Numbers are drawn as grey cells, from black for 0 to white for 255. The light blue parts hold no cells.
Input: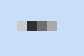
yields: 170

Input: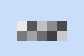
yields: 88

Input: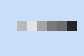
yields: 122

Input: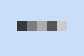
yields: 124

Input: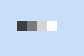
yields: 212

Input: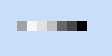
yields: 102
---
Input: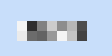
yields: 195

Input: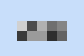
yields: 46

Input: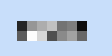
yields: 162

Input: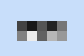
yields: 182

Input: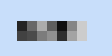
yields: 163

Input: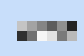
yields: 122

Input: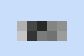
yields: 114

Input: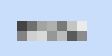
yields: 90
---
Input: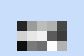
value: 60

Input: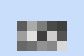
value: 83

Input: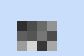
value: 76

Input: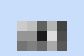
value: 78

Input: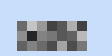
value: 185

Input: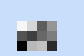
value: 125

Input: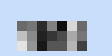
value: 118

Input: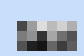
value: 83
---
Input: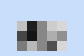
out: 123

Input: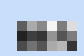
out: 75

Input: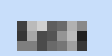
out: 127

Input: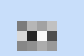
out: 135

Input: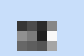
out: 103

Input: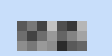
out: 141
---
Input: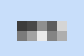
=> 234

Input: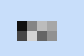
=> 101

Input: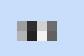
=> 242

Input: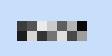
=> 51

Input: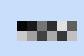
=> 65

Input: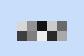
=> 236
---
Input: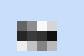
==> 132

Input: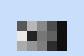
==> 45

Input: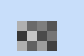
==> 157

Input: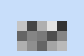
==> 164

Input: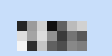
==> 136

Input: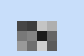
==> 207

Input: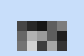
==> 167
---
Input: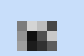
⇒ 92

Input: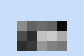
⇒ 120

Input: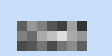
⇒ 95

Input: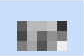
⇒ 237

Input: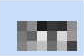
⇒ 68

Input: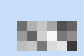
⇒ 59

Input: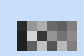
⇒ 128

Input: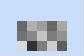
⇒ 92

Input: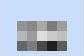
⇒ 92
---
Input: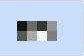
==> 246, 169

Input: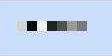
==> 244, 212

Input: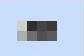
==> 207, 174

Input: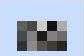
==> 203, 171

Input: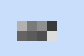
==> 221, 177

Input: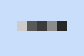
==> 204, 139

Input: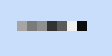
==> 240, 165
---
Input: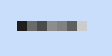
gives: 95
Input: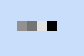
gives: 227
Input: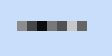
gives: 200
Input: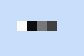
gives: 120
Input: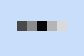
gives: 181
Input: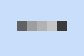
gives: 198
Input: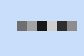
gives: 46
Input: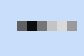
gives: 218
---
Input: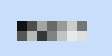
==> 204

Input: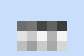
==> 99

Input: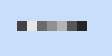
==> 87

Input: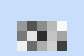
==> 185

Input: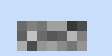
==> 55

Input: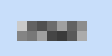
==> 98

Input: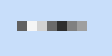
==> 128

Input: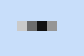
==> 17

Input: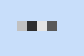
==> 228

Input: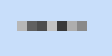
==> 174
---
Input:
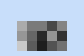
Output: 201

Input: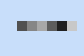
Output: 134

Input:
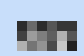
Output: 117

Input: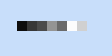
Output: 75

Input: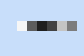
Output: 93

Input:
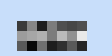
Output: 112

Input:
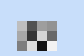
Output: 104
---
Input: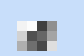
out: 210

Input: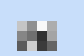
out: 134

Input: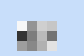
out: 51

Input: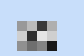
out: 207

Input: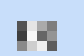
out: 62

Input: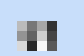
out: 148
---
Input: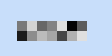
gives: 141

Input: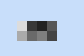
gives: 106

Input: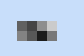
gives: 88

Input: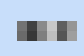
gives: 55

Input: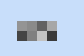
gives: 128

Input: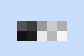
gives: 30

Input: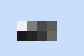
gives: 36
